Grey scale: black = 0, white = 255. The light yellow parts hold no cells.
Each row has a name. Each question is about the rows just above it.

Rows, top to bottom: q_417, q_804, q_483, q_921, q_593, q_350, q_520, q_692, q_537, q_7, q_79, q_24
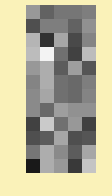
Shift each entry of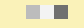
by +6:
194	249	118
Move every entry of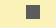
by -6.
86
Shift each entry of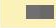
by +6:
118	111
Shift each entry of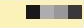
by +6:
31	179	158	63
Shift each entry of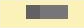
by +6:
104	124	124
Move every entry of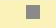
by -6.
132
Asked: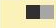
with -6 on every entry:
43	160

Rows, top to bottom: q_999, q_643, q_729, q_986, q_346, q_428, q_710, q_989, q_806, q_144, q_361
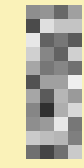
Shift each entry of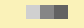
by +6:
214	140	104
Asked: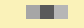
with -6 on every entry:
160	84	176
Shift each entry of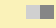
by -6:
202	128
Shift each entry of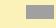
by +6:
166	166

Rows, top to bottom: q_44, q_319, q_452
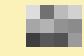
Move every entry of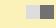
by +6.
227	119
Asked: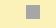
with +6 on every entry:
172

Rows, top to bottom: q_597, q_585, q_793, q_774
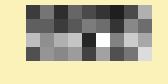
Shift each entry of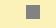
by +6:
136
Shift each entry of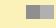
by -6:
137	170
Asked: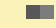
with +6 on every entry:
94	130
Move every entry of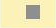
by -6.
137
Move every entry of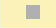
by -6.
170

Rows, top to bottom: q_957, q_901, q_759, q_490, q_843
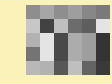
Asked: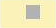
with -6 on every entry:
172
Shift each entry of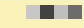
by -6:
193	60	185	102
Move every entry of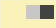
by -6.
193	60
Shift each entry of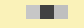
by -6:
193	60	185
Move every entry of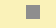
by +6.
148
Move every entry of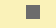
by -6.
102
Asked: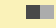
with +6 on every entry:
79	178

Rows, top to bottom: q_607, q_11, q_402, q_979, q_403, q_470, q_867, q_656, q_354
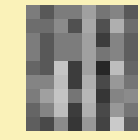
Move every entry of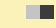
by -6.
190	54
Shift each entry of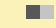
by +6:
94	202
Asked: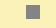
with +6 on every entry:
138
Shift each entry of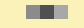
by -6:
133	74	162
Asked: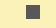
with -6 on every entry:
82
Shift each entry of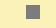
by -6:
118
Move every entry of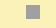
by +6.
166

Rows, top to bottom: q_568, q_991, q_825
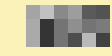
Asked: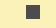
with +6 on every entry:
83
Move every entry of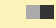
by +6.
176	58
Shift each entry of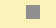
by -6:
137
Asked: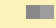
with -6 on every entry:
131	151
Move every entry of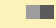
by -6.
151	84
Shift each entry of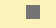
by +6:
122

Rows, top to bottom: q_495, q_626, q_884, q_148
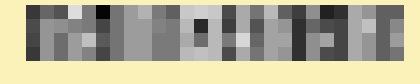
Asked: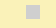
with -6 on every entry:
201
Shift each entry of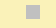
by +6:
198
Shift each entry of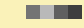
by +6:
122	191	102	68

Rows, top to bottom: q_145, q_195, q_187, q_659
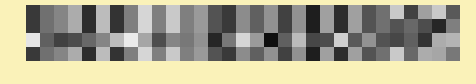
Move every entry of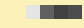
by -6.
223	90	59	71
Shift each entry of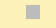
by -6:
182
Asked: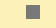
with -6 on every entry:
114
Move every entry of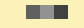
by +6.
102	152	71
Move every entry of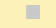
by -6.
195
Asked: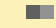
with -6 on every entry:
90	140
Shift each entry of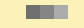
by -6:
106	127	166

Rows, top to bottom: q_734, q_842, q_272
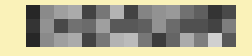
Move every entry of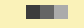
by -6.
54	95	165
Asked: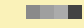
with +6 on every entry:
144	165	177	73
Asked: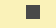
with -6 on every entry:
67
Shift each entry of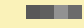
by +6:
94	101	152	113
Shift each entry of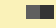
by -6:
89	46

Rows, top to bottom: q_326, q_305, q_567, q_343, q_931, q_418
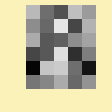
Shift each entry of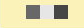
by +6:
110	236	76
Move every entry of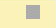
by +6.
177
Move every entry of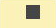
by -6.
64
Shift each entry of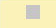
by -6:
191
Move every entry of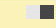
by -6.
224	64
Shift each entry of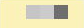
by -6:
191	197	104
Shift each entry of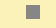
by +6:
140

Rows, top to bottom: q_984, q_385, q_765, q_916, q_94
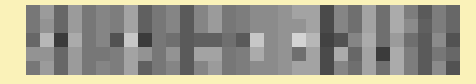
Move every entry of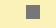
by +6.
125
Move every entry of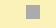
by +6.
177
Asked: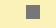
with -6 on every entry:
113
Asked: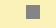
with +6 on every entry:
139

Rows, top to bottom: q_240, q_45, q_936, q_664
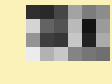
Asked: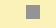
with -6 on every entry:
142
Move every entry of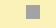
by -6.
157
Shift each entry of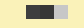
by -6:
56	49	193
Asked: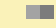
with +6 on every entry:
169	130
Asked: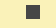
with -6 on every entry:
64
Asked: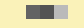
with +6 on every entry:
105	89	192

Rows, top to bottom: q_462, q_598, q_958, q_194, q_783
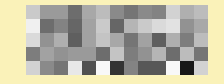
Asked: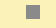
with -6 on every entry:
132
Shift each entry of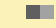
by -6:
89	156
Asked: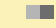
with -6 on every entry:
175	103

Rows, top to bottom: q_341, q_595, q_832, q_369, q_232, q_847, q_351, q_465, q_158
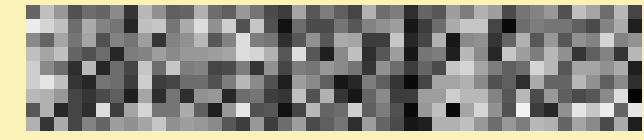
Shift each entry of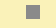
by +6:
144
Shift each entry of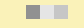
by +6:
151	235	204

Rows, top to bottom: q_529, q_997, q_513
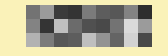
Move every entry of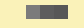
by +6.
129	99	93
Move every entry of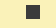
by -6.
53
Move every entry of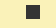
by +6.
58

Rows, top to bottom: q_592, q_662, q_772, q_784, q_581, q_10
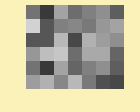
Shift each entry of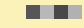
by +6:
92	190	78	183
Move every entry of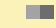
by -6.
157	103
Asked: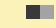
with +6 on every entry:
63	169
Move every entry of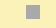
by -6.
163
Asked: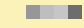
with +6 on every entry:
157	196	204	115
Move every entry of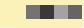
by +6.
121	63	169	107
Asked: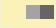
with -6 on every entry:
157	95

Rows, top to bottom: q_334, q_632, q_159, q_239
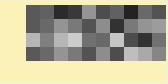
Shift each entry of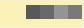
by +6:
95	111	154	127
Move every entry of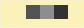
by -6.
77	135	44
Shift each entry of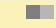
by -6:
121	176

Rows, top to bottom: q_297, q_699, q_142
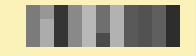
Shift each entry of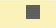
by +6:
101
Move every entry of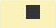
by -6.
47
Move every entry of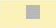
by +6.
190
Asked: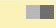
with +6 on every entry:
190	117

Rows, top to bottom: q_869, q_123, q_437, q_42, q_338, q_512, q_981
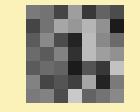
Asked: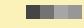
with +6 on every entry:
75	121	172	157
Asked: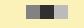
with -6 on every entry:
124	43	181
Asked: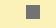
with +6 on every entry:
121
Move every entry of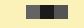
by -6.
93	21	78
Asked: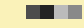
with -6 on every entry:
70	29	181	131

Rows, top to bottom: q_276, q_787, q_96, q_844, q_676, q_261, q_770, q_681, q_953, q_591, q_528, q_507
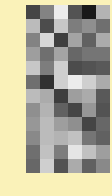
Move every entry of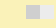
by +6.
213	242
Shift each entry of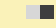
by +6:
221	68
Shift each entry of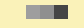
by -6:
152	137	63
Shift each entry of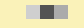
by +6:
213	89	177

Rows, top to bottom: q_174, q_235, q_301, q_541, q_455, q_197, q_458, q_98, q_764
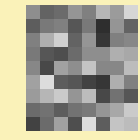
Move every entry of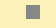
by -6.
129
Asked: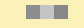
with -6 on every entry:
136	190	129
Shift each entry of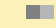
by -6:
122	176
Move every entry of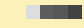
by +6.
227	99	92	72
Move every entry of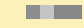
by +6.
148	202	141	141
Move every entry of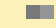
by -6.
115	143

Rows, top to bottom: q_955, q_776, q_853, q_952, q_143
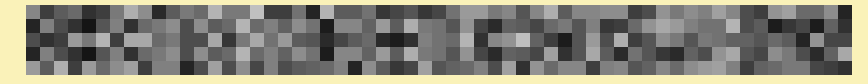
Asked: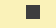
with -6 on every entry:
56
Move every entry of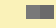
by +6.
127	112
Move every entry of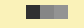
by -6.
43	128	141
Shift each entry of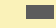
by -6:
86	86
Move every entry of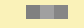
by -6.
122	154	128

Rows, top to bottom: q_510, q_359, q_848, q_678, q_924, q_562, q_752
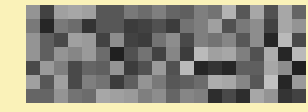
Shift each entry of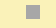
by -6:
161
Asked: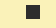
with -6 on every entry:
39
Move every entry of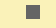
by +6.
107
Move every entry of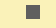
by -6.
89

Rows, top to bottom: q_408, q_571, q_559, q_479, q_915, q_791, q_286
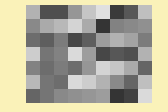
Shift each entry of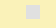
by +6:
230
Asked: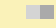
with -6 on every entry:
206	164
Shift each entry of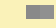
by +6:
143	150
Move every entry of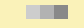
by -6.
199	172	131
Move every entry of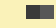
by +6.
64	93

